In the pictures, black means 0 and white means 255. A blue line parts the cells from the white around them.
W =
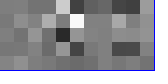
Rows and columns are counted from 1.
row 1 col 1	126
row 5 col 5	112
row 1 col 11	156
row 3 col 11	147
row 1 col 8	103
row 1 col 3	115
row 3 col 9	141
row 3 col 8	128
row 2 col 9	168
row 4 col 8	128
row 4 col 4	107
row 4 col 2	120
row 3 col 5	41
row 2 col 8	129
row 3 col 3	149

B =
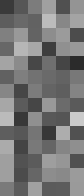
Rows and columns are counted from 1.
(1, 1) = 58
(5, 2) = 139
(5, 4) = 111
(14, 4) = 91
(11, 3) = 121
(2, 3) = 98
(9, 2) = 56
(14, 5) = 92
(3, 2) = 153
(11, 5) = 133
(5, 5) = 69
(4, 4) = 62
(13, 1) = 159
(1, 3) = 124
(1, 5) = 80
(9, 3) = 144
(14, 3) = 161
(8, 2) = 91
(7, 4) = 100
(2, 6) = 164
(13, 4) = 141
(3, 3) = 99
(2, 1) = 93
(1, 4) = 160
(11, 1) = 171
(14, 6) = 154
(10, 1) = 94
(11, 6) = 143
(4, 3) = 168

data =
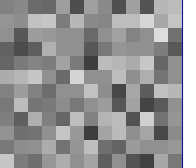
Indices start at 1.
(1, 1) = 130
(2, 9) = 189
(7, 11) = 92
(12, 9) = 144
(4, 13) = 88
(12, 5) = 173
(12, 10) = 83
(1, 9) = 80
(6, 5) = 106
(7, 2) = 157
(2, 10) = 190
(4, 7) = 87
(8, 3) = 117
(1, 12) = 183
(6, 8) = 144
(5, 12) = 102
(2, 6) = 183
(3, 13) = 113
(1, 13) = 188
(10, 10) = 143
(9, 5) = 102
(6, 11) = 174
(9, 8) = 180
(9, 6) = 189
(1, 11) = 83
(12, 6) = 144
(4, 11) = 144
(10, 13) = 139
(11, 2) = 141
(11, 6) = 149
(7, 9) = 71
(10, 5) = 198
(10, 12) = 72
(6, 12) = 116

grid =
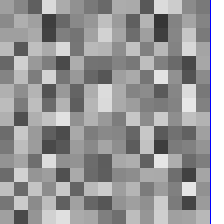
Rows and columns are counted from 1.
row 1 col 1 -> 159
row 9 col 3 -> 175
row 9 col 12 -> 203
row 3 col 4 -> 66
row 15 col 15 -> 155
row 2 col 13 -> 131
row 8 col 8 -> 218
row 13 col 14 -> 65
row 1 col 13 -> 204
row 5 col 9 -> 131
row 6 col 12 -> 227
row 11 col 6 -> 156
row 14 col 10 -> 181
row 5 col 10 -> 120
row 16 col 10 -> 189
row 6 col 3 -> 125
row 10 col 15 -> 160
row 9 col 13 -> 142
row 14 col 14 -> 229
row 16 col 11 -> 150
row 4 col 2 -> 88
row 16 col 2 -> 74
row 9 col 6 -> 145
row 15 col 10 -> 159
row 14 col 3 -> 196
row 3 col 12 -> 63
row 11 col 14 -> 129
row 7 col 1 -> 176
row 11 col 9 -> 142
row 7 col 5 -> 153
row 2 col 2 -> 175
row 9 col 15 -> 179
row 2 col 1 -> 138
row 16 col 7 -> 166
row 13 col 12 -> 170
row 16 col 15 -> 184

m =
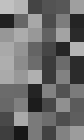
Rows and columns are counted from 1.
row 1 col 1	193
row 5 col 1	174
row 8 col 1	104
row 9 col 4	109
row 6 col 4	58
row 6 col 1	170
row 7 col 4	130
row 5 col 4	59
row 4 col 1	169
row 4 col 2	148
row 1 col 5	87
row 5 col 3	108
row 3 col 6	42
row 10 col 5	130
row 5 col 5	107
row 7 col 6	123
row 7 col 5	82
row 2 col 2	103
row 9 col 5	78

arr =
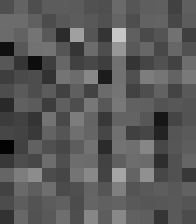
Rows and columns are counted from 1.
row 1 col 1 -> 79
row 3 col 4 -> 89
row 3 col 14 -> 63
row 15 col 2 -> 93
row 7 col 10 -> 66
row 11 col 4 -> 80
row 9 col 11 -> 87
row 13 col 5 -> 70
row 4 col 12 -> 72
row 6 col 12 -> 117
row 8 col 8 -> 88
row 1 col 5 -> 92
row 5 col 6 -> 65
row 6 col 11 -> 125
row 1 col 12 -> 95
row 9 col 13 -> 69
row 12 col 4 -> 109
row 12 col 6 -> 109
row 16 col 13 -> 89
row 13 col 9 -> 165
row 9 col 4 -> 115
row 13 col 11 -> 144
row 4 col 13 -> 103
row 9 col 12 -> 22
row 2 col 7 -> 88
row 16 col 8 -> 93
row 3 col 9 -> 199
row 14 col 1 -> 66
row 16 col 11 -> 94
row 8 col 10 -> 97
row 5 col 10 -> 52
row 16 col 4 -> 89
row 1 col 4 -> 92
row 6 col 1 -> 62
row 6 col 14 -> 121
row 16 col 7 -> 134
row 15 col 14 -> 85
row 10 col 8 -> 70

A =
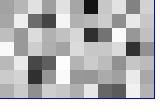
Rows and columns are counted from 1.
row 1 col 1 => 162
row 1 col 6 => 166
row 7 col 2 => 202
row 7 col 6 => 174
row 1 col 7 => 19
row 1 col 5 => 225
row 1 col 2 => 182
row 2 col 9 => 143
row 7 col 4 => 206
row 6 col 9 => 160
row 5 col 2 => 234
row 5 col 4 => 95
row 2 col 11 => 199
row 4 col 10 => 49
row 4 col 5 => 163
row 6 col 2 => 211
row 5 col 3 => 71
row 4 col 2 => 153
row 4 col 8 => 200
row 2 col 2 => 238
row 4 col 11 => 145
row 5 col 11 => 187
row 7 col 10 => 240
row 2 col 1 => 166
